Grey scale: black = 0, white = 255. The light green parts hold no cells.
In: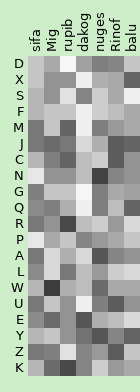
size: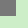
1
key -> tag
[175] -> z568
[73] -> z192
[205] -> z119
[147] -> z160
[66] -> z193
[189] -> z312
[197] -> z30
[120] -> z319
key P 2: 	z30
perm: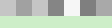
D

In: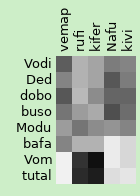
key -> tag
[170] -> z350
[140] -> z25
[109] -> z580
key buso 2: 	z350
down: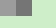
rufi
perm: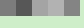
Ded

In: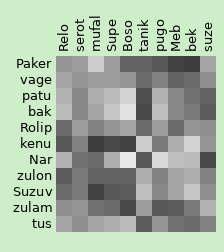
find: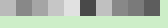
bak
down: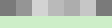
bek
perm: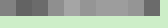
vage

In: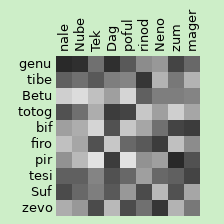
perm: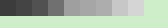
bif
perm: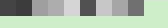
bif

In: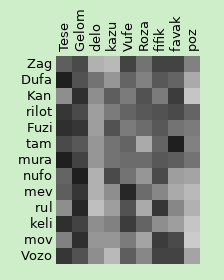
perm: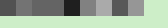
Dufa
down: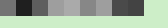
favak
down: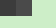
favak
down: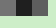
favak
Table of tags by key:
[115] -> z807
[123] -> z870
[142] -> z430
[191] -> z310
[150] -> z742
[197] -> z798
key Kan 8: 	z798
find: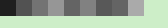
Dufa

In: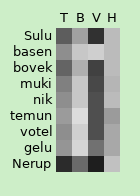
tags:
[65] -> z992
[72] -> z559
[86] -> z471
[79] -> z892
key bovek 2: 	z992
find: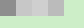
basen

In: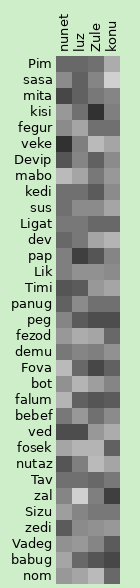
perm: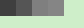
pap
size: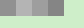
4
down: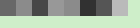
nunet
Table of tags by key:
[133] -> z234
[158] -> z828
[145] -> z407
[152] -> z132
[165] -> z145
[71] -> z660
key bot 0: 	z407
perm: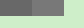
Ligat
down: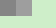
nunet
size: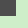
1

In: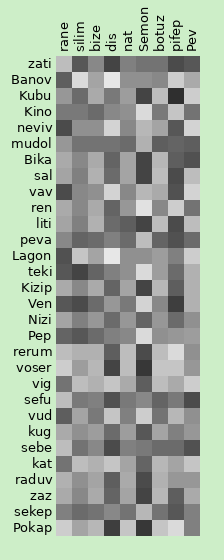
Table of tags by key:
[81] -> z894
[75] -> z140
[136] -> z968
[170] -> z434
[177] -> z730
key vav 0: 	z140
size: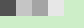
4
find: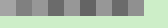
Nizi

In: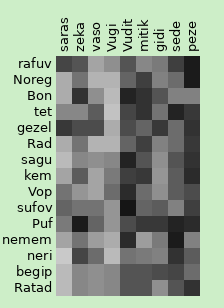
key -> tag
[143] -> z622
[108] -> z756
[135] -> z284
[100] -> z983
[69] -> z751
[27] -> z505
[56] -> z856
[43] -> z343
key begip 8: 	z756
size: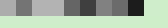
9
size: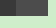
3

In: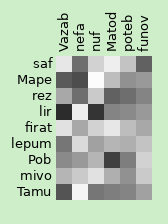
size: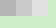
3
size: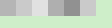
6
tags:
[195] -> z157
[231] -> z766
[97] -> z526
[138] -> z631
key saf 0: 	z766

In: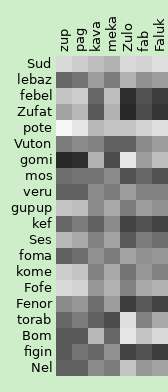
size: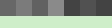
7
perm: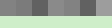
veru
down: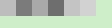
pag

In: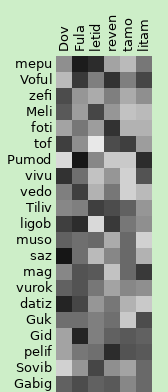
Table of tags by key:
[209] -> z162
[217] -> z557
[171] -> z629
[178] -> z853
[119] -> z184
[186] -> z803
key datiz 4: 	z853
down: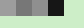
Fula

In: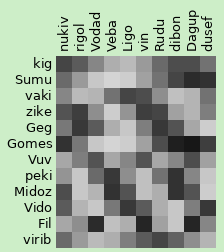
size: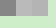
3
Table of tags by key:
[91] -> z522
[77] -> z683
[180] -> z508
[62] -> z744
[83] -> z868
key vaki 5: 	z683
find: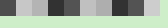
Midoz
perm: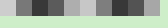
Geg
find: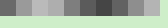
virib

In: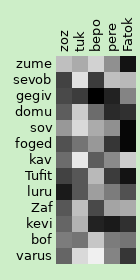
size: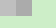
2
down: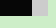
Fatok

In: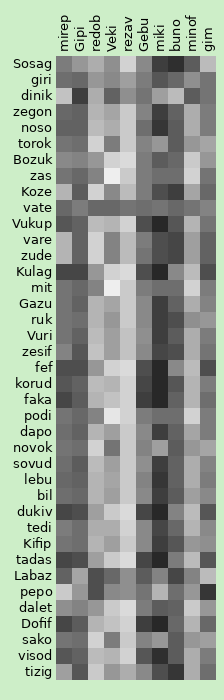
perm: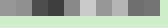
ruk
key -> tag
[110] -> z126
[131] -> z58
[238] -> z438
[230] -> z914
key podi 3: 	z914
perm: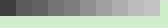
Vuri
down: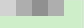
minof

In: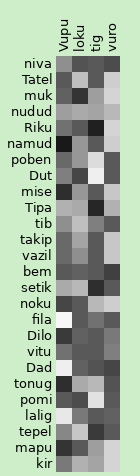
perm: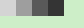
mapu
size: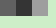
3
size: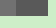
3
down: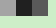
tig
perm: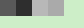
setik

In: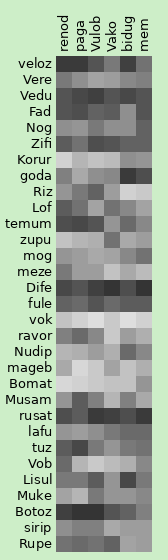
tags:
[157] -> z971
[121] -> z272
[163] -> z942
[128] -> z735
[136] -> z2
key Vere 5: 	z735
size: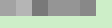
6
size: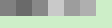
6
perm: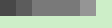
Lisul
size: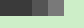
4
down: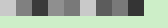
Vulob

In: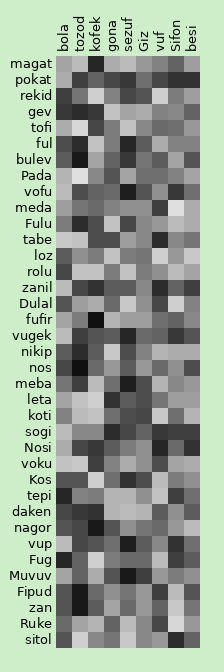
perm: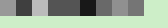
Fipud
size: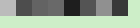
8
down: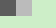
besi

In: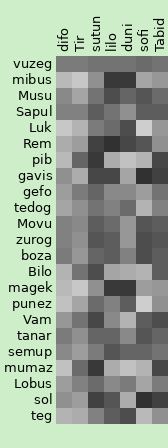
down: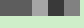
lilo
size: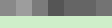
7
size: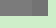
3
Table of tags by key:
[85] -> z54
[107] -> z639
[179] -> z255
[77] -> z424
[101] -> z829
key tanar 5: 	z54
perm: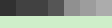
sol

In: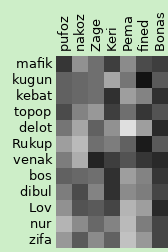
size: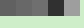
5
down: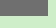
Zage

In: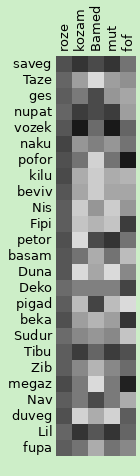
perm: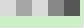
Duna
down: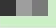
kozam
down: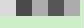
Bamed
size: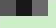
3

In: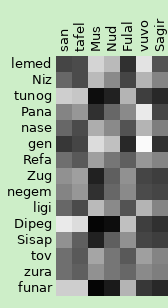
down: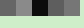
Nud
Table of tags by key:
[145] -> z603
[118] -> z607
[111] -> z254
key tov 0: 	z254
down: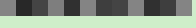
Sagir
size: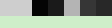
7
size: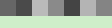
7
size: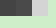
3

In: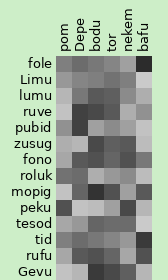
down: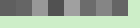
tor
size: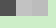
3

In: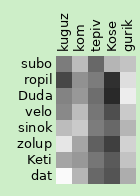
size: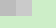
2
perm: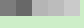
sinok

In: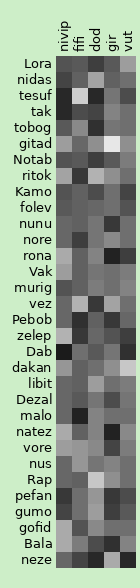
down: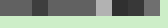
fifi
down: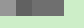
fifi
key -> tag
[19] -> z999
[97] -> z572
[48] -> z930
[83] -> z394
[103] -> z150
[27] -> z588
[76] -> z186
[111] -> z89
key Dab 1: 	z89

